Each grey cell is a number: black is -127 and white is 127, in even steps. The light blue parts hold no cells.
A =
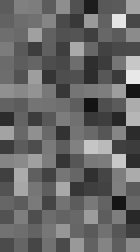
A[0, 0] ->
-35
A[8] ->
[-83, -28, -67, -39, -2, -15, -70, -65, -89, 54]
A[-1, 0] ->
-52
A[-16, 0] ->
-17
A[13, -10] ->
-44
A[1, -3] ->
-29
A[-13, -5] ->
-47
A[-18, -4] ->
-98
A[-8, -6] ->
-34
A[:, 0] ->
[-35, -29, -17, -3, -20, -18, 16, -29, -83, 35, -67, 5, -63, -44, -25, -45, -13, -52]
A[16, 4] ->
23
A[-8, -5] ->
1
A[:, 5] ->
[-46, -71, -43, 42, -17, -47, -10, -33, -15, -11, 1, -41, -25, -73, -35, -23, -25, 25]
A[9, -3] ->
-41
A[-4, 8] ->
-106
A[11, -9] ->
10
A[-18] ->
[-35, 0, -2, -35, 14, -46, -98, -39, -37, 36]
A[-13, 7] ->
-40
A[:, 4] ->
[14, -53, -46, -65, -55, -49, -72, -16, -2, -77, -34, -74, -9, 41, -12, -28, 23, -53]
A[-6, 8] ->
-1
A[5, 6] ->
-82
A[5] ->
[-18, -45, 30, -74, -49, -47, -82, -40, -69, 104]
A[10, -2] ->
-63
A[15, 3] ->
-18
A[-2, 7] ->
-14
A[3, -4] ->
-24

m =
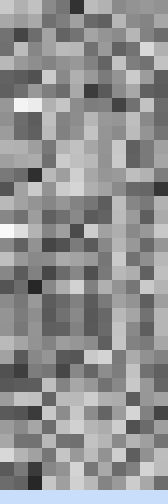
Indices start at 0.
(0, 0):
73
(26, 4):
-56
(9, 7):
21
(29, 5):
71
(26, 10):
-14
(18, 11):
55
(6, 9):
40
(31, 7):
53
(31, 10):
31
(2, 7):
20
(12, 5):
79
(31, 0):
39
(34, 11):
-19
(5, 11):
-34
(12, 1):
-20
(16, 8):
46
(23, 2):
20
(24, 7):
-32
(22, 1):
-3
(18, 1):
24
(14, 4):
22
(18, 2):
9
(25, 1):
-37
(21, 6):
-36
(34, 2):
-88
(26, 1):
-65
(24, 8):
69
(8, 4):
3
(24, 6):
12
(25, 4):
-38
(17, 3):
-58
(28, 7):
47
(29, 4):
12
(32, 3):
-9
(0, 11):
18
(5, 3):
75
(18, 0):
63
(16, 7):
33

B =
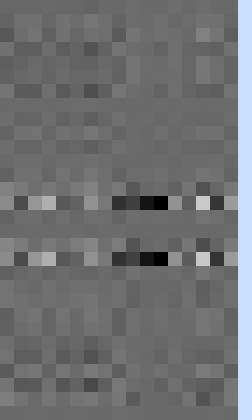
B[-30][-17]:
-24
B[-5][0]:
-13
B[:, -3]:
[-19, -14, 1, -27, -8, -9, -31, -21, -24, -14, -25, -20, -12, -46, 73, -13, -21, -50, 72, -9, -32, -31, -10, -9, -24, -29, -5, -33, -44, -21]
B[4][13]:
-25
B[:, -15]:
[-23, -15, -12, -33, -21, -20, -36, -20, -26, -13, -26, -19, -15, -17, 22, -18, -20, -18, 22, -20, -22, -19, -12, -15, -26, -33, -9, -38, -21, -20]
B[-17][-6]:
-20
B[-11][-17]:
-30
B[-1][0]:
-21
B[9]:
[-27, -14, -13, -24, -14, -18, -9, -17, -27, -20, -22, -17, -22, -20, -14, -14, -26]
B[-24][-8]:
-18
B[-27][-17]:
-14
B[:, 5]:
[-24, -19, -24, -27, -28, -25, -27, -19, -23, -18, -25, -19, -20, -6, -29, -23, -20, -4, -29, -25, -17, -14, -21, -22, -23, -28, -20, -29, -11, -20]
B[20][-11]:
-17
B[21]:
[-11, -15, -19, -16, -18, -14, -11, -19, -16, -29, -22, -20, -25, -16, -31, -23, -16]
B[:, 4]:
[-24, -14, -14, -34, -22, -20, -37, -20, -28, -14, -27, -19, -13, -16, -39, -17, -20, -14, -40, -20, -20, -18, -13, -15, -28, -36, -9, -41, -20, -21]
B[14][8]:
-78
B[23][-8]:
-16
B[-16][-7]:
-107
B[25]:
[-13, -34, -33, -17, -36, -28, -46, -31, -11, -19, -21, -27, -17, -25, -29, -31, -14]
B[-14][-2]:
-21
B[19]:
[-30, -24, -20, -26, -20, -25, -26, -21, -27, -14, -20, -21, -18, -23, -9, -19, -26]
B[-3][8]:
-7
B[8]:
[-18, -27, -26, -18, -28, -23, -32, -25, -16, -21, -20, -23, -20, -23, -24, -25, -18]
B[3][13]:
-26
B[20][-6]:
-22
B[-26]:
[-32, -27, -21, -26, -22, -28, -29, -22, -28, -11, -19, -20, -16, -25, -8, -18, -27]
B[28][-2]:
-27
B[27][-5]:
-16
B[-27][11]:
-28
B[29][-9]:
-19

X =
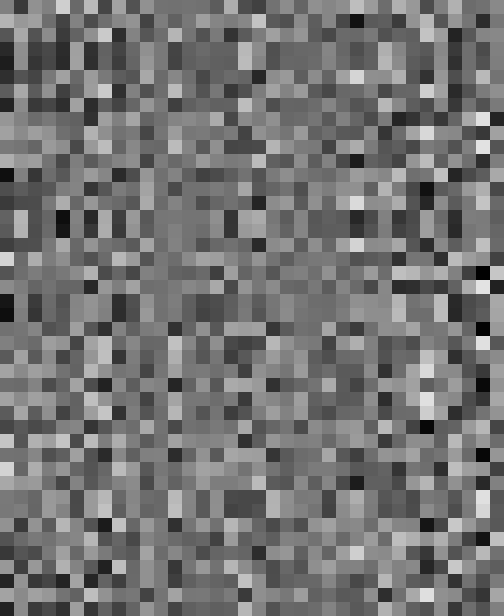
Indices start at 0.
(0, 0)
0
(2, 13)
-11
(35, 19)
50
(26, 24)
-37
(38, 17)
-33
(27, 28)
18
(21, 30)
-4
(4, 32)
-79
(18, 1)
-20
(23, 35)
26
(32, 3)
-47
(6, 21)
26
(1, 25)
-109
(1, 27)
-33
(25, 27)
-45
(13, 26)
-31
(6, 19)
34
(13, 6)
-73
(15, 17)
34
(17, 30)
-83
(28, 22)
-31
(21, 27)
7
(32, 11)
1
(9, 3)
18
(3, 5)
32
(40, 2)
24
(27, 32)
29
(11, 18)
59
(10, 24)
18
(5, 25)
85
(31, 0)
68
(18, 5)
-26
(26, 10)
-58
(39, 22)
10
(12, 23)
-22
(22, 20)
11
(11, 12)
-22
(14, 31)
12
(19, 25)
-8
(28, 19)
7
